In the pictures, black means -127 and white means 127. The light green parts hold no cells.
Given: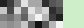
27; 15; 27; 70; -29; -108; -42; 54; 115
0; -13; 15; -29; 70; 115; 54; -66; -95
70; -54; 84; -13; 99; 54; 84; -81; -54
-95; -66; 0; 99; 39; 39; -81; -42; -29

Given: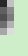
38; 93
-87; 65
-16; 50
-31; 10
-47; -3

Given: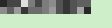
12; -31; 26; -73; -19; -19; -3; 26; -44; -73; -44; 38; -87
-87; -58; -58; 95; -3; -58; -3; 12; -44; -73; -44; -31; -31

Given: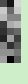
-66; 44; 58
-92; 32; -66
17; 17; -10
58; 5; 5
73; -22; 73
-78; -38; -22
5; -78; -38
-51; -107; 85
32; -123; -38

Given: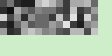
-52; -10; -83; -98; -98; 55; 83; 55; 4; -68; 41; 41; 55; -22
83; -52; 16; -83; 16; -22; -22; -68; 68; -52; 98; -83; 83; -10
29; -83; -68; 41; 68; 41; 4; 16; -38; -52; 55; 55; -52; 68
-68; -98; -22; 29; -38; -22; -22; 29; 4; 98; -68; -98; 4; 29
-83; -110; 41; -10; -38; 4; -10; -10; -52; -68; 68; -68; -38; 29

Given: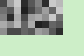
-54; 30; 73; -83; -39; 1; -83; 73; 57
43; 15; 57; -26; 43; -95; -83; -26; -39
-14; -39; 57; -95; -54; -14; 30; -26; 73
15; -54; -54; -26; -39; 30; 15; -39; -83
1; -83; 43; -54; 30; 43; 15; 73; -14

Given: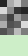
-90; 44; 75; -3
89; 13; -74; -90
-46; -18; 59; -3
44; -46; -34; 89
-3; -61; 28; -18
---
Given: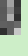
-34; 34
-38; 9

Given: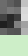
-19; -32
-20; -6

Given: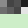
10; -59
-18; -34

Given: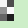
116; -50
18; 123

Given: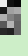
107; -110
-102; 32

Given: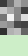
-68; -12
69; 40

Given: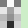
-3; 123
103; 34

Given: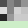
-48; 5
94; 6

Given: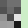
-34; -15
-46; -21
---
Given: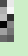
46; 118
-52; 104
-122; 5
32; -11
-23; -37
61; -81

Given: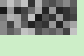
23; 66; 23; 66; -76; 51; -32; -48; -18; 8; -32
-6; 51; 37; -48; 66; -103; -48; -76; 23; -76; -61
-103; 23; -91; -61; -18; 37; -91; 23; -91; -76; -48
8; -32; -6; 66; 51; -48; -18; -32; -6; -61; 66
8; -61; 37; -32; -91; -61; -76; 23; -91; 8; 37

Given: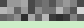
55; 39; -27; 25; -54; 13; -13; -13; 55; 1; -42; 84
-54; 25; 25; 39; -54; -27; -13; -42; 1; 25; 1; -54
-27; -13; 13; -81; 39; -27; 55; -68; -81; -68; 1; -42

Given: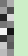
-92; 89
-9; 46
59; 16
-9; 4
-76; -24
74; -37
32; -49
116; -106

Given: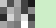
-86; 84; 22; 98; -73
-35; 53; 22; -61; 10
38; 10; -6; 126; -19
68; -48; 38; -61; -101

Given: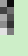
98; -3
-60; -18
43; -47
13; -75
29; -114
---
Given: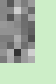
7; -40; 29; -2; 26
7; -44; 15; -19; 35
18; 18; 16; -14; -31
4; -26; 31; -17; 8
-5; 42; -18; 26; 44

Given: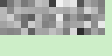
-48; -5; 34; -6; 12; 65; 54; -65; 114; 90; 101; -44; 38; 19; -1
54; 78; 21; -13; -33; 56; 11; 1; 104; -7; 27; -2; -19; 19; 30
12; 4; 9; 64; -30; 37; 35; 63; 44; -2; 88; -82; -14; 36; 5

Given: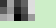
-75; 36; -66; -29; 93
39; 56; -124; -65; 27

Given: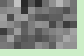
-26; -3; 66; -86; -42; -85; -19; 16; 53; 16; -11
33; -50; 26; 33; -13; -41; -45; -32; -33; 4; 2
-66; -21; 28; -31; -2; -39; -13; 2; 13; 3; 34
-6; -10; -49; -32; -31; 12; -1; -32; 32; 16; 18

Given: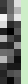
-67; -21; 95
115; -1; 103
-97; -127; -39
-84; -91; 25
57; -36; -113
-92; -50; -39

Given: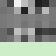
-6; -58; 114; 61; 30; -95; -84; -31
-5; -1; 2; -4; 0; -5; -1; -6
-22; -46; 64; 19; 59; -76; -61; -67

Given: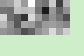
25; 33; 77; 27; 127; 1; -13; 73; -63; 52
84; -15; -36; -76; 88; 29; -21; 16; -11; -48
20; 9; -4; -47; -28; 17; 36; 88; 37; 77

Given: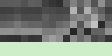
-36; -35; -35; -45; -32; -36; -63; -73; -80; -36; 1; -27; 1; -44; 16; -37
-50; -47; -38; -51; -50; -50; -33; -44; -46; -42; -1; 8; -4; 35; -13; -44
17; 17; 11; 16; 15; 17; -4; -3; 6; 12; -90; -18; -85; -29; -27; 16
